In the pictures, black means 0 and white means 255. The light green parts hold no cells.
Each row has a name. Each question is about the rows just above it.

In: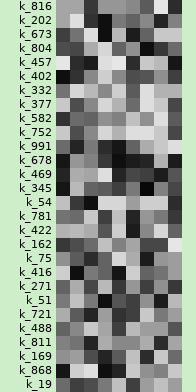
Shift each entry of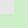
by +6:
[236]
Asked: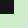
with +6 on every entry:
[28]
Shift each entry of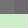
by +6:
[121 113]
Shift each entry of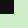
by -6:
[9]
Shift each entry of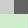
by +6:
[212 105]
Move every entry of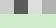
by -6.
[200  85 216 172]

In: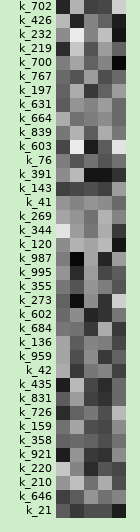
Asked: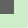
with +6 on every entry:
[104]
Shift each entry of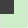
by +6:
[70]
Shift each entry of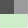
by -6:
[ 78 150]
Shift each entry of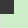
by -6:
[51]
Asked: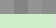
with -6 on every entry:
[142 126 142 134]

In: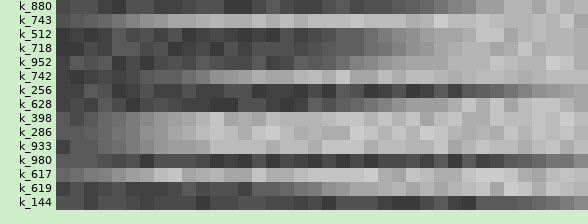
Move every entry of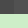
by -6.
[68 75]
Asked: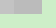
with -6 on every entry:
[189 181 181]
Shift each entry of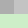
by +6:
[179 201]
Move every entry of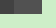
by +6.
[72 87 87]
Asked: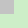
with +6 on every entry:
[201]

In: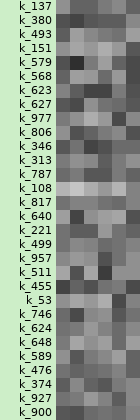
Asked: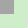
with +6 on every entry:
[171]
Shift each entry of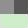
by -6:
[138  81]
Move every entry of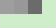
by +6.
[164 158 113]
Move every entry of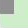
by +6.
[150]

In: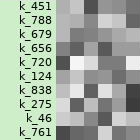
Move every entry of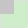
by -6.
[191]
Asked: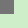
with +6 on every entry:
[122]

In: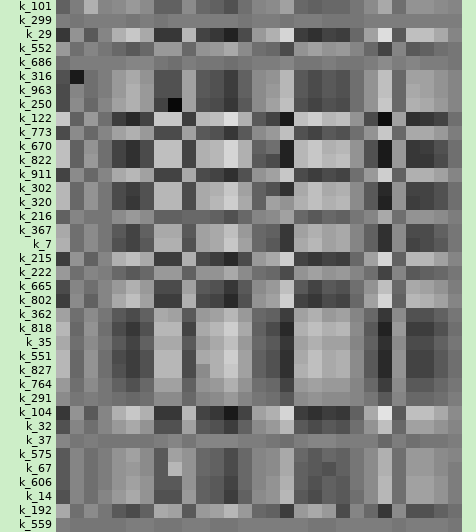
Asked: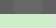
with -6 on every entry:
[91 98 98 91]
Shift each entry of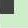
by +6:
[73]
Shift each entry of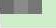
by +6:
[117 145 124]
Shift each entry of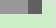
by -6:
[147 147  91]
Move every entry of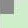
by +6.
[145]
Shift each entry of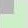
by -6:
[177]

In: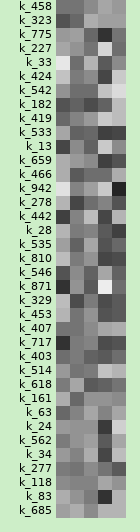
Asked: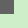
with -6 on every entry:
[92]
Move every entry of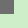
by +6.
[116]

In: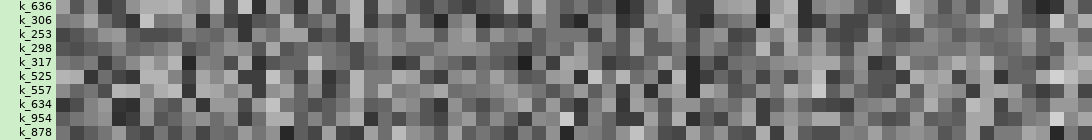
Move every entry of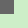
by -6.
[96]
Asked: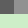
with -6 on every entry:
[ 88 139]
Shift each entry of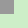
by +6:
[159]
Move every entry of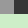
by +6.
[159  60]
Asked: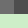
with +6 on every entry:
[116  84]
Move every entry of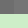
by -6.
[104 111]

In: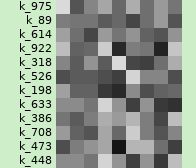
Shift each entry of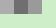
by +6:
[179 117 160]
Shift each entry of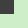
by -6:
[57]
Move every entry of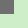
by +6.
[117]

